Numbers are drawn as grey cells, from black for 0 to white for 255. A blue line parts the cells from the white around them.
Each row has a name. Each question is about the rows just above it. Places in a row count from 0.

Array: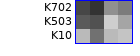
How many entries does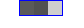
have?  3
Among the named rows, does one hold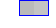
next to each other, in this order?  yes
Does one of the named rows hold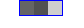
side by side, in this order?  no
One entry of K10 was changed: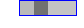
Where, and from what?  2, [186]
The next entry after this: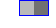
[186]
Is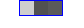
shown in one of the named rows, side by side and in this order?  no
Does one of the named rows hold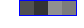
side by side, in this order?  no

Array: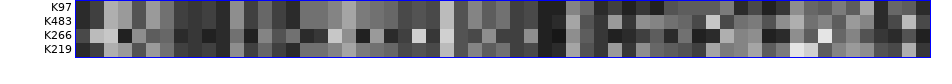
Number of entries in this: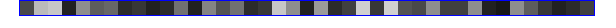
41
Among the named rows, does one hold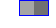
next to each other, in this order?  no
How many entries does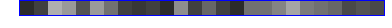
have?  26
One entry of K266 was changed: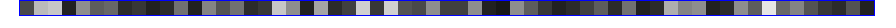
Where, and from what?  21, [154]

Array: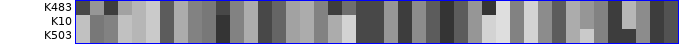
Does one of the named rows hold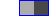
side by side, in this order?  yes
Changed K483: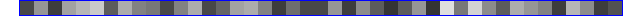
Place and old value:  31, [130]
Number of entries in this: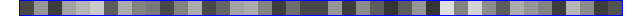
43
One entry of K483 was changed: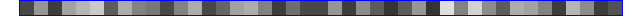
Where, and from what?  36, [150]
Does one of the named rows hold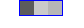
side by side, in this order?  no
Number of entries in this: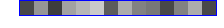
14
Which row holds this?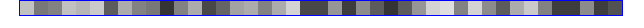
K503

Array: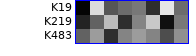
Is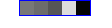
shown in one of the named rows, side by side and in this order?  no
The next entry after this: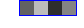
[200]
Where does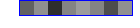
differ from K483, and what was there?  1, [156]
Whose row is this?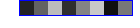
K219
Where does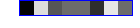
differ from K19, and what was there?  4, [120]
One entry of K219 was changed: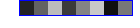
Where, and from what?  3, [46]
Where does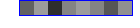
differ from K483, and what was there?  6, [77]

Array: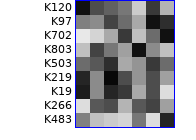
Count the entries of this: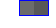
2
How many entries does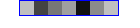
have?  7
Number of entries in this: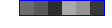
6

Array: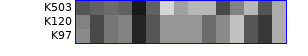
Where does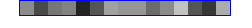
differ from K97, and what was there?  6, [150]
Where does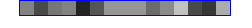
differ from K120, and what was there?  12, [85]
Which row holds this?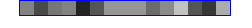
K120
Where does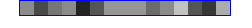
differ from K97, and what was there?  3, [130]
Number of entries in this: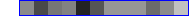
12
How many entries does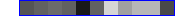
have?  11

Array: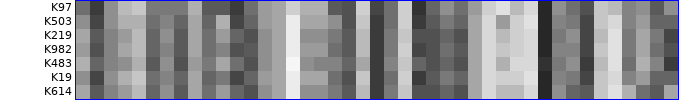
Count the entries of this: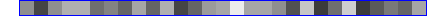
29
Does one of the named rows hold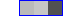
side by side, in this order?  no
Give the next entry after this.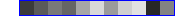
[121]
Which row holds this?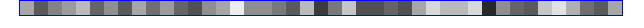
K614
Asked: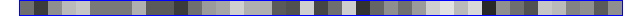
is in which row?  K97
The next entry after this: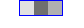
[131]
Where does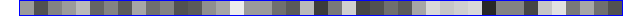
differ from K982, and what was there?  3, [166]

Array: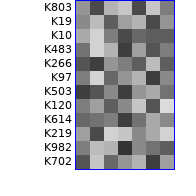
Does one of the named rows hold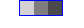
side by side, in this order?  yes
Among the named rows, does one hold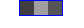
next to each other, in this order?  yes
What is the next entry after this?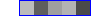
[149]
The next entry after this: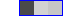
[138]
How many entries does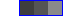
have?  3
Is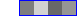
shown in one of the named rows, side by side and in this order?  yes
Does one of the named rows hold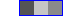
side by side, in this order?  no

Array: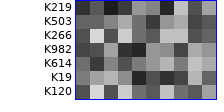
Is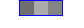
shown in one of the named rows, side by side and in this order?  no
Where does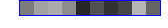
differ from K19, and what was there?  2, [181]
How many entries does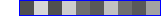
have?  10
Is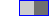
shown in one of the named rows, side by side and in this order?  yes
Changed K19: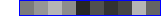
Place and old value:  1, [162]
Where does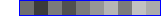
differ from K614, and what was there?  2, [132]
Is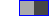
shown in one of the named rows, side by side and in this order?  yes

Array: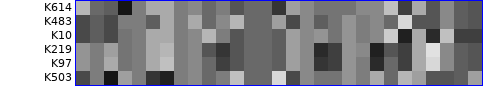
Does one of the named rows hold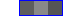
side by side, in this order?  no
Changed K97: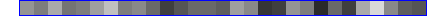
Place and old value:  5, [170]
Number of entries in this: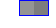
2
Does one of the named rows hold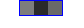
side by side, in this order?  yes
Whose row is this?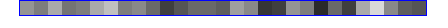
K97
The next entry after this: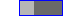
[159]
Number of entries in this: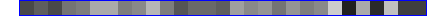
29

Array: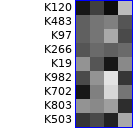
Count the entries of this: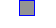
1
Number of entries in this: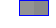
2
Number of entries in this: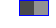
2

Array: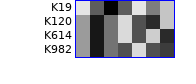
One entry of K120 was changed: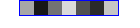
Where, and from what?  0, [155]
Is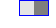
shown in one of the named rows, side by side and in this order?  yes
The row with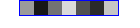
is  K120
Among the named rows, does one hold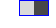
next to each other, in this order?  no
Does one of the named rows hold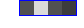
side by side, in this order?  yes
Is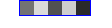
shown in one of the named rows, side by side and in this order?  yes
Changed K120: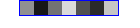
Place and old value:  0, [155]

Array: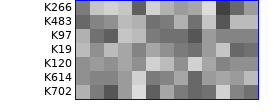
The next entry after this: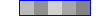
[144]
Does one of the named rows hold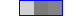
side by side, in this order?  yes
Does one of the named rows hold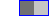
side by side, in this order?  yes

